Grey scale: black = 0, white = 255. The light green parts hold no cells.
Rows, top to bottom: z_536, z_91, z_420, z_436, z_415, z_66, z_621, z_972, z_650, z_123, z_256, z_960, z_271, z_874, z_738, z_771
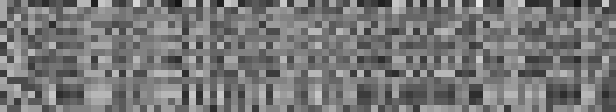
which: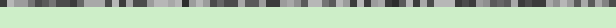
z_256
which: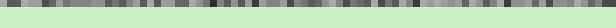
z_771
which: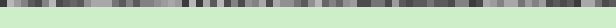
z_621
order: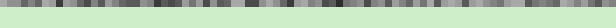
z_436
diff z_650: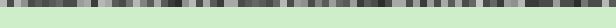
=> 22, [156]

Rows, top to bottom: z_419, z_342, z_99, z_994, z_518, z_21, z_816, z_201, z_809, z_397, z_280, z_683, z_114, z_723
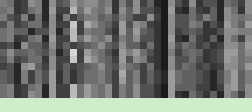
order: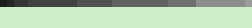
z_816
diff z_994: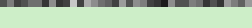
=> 8, [65]
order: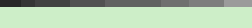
z_683
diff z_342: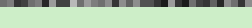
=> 26, [39]

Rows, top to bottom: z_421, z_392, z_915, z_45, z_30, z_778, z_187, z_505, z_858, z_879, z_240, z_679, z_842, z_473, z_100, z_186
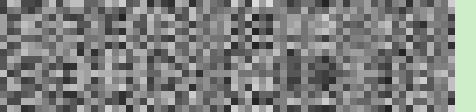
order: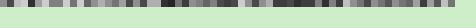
z_186
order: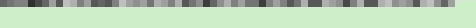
z_45
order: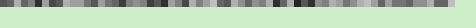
z_30
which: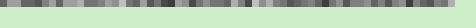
z_778
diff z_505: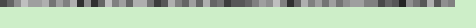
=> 63, [128]
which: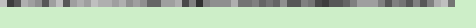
z_240
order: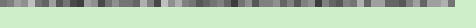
z_778

